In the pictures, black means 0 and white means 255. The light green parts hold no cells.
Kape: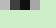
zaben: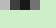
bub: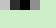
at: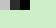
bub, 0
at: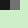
zaben, 2
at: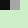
Kape, 2
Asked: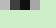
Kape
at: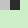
bub, 0

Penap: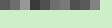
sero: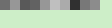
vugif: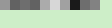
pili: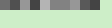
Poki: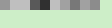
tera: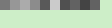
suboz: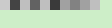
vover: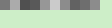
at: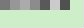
tera, 0
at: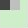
suboz, 1
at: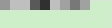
Poki, 0
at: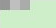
sero, 4

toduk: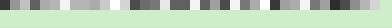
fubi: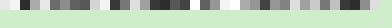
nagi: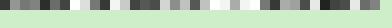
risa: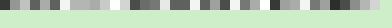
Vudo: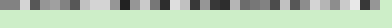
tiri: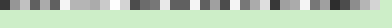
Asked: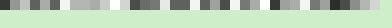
risa
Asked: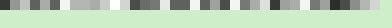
tiri

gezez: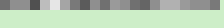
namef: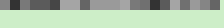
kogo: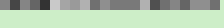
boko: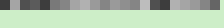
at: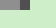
gezez, 1
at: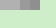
gezez, 16
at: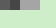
namef, 4
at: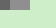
kogo, 18
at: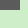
namef, 3
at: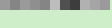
boko, 9
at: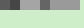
namef, 4

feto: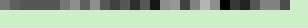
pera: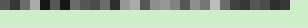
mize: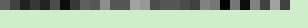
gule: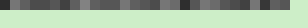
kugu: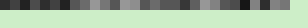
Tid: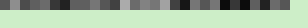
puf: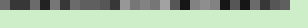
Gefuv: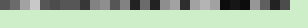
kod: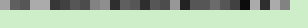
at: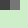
gule, 24
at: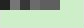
puf, 4
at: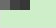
pera, 22
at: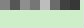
pera, 17
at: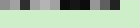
Gefuv, 16

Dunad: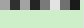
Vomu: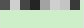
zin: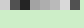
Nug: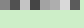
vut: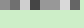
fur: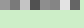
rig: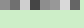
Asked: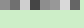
rig
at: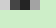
Vomu, 1
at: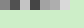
Nug, 0
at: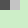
Nug, 1
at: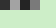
Dunad, 1
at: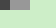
vut, 3
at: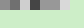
vut, 0

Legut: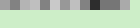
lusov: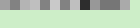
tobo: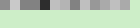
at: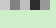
lusov, 5
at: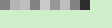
Legut, 1
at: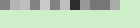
lusov, 1
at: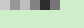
Legut, 5
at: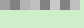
lusov, 0

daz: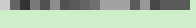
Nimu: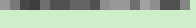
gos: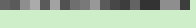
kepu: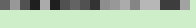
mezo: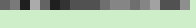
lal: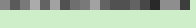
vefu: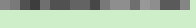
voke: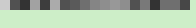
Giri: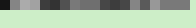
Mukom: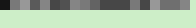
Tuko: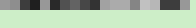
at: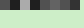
kepu, 2
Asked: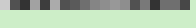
voke
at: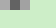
lal, 3
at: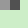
kepu, 1
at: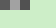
gos, 4

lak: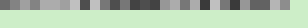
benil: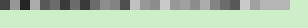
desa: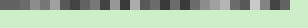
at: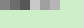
benil, 21
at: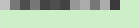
lak, 9
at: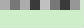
lak, 17
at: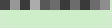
desa, 10
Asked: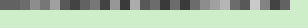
desa
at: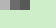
desa, 22

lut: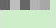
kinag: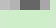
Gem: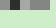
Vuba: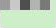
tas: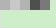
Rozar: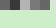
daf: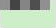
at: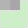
lut, 3
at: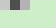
Vuba, 1
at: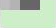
kinag, 0
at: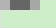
kinag, 1
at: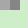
Gem, 2
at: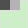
Vuba, 2
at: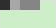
Gem, 1

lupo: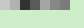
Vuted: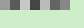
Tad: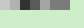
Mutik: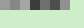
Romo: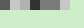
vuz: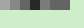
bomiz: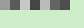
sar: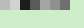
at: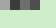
Mutik, 2
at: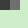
Mutik, 3

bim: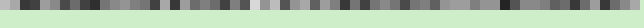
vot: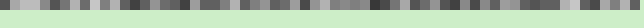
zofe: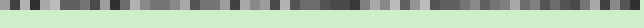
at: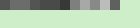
zofe, 29
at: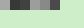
bim, 1
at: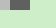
zofe, 5

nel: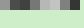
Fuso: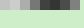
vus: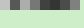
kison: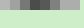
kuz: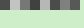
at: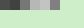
nel, 1
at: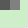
kison, 4
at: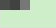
nel, 1

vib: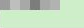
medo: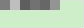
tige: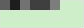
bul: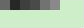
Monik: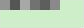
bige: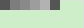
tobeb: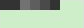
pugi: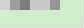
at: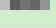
medo, 1
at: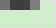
tige, 2
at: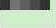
tobeb, 1

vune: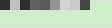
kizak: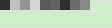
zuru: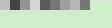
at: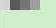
zuru, 3
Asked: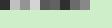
kizak
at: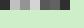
kizak, 0
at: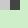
vune, 7
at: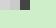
vune, 6
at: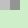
kizak, 1

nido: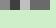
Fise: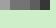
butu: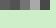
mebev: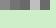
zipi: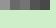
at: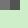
zipi, 2
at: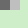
mebev, 2
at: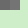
zipi, 1
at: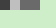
nido, 1
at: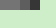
Fise, 1
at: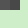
zipi, 3
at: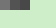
zipi, 2

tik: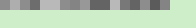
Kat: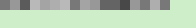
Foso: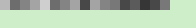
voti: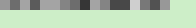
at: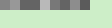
tik, 7
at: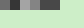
voti, 7
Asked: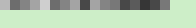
Foso
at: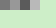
Kat, 0
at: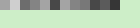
Foso, 3
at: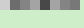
Foso, 4

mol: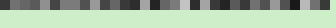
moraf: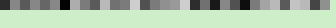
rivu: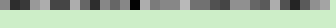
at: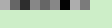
rivu, 7
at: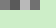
moraf, 8
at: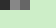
rivu, 9
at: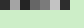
mol, 13
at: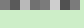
moraf, 8
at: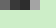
mol, 11
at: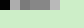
rivu, 13

